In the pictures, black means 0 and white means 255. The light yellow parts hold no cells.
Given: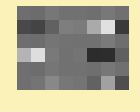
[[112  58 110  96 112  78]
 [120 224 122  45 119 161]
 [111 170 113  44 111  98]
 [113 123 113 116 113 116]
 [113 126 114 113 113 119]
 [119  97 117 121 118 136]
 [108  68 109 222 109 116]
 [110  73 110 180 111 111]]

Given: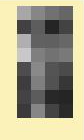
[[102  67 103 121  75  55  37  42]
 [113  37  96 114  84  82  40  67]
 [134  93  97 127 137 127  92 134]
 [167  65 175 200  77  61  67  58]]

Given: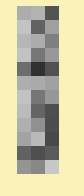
[[ 83 159 127 152  81 161 151  79  77  73  90 199]
 [179  98 172 119  48 170 118 100 144 185  78 136]
 [172 195 182 194 109 174 194 187 175 163  97 148]]

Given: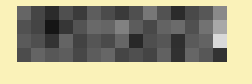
[[137 168 217  50]
 [ 87 114  99  87]
 [ 73  80  90 102]
 [ 43 107  47  49]
 [ 82  99  86  97]
 [119  72  78  68]
 [ 79  92  40  79]
 [ 58 129 102  69]
 [ 75 101  74 102]
 [ 93 105  85  92]
 [ 59  83  66  71]
 [ 79  54 100  93]
 [ 43  21  51  87]
 [ 69  68  79 100]
 [101  81  90  76]]

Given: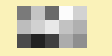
[[210 176 143]
 [252 194 172]
 [106 232  63]
 [196 209  34]
 [122 189  75]]

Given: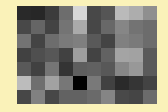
[[143 108 108  90  90  67 107]
 [173 115 122 162 152  53  69]
 [186 134 128 164 135  42  73]
 [ 85 104  68  98  88  65 133]
 [ 72  71  89  67  97 121 106]
 [215 170 127 158  94   1  98]
 [109 116 122  65  52 119  98]
 [ 60  67 109  87 117 162  71]
 [ 39 101  68  79  65 111 129]
 [ 41  72 115  65  89 188  71]]

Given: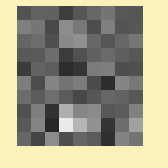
[[ 86  87 117  87  80 119  87 129 161 115]
 [ 87  83 102  95  78 133  98  92 109 131]
 [116 127  85 106 126  45 102  87  52  47]
 [103  76 103  97 123  75  86 138 145  91]
 [ 86 120 144  81  53 124  72 134 182 101]
 [ 62 140 137  59  45 115  91 174 234  78]
 [ 97  72  79 109  93 132 110  50  38 140]
 [ 98 118 109  90  99  76  91 126 132  68]
 [ 82 126 101  88  60 125 108  80  89 102]]
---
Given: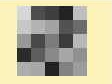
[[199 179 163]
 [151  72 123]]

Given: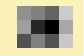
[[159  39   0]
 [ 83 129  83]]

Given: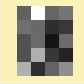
[[111 105  46]
 [ 82 106  21]]

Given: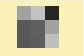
[[ 89  96 162]
 [ 88  93 190]]

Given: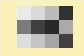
[[123  63  41]
 [221 196 165]]

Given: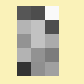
[[180 194  78]
 [147 194 171]]
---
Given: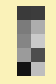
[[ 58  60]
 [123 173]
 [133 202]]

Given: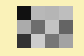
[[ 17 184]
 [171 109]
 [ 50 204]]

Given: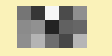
[[117  54]
 [139 145]
 [142 180]]

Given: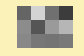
[[101 211]
 [140  85]
 [136 119]]

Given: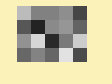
[[187 129]
 [ 87  35]
 [146 214]]

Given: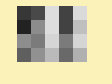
[[ 55  73]
 [ 34 140]
 [141 123]]

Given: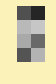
[[ 80  37]
 [185 198]
 [169 105]]

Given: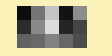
[[ 13 117]
 [ 44 137]
 [ 98 105]]

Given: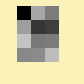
[[  2 167]
 [158  54]
 [195 121]]
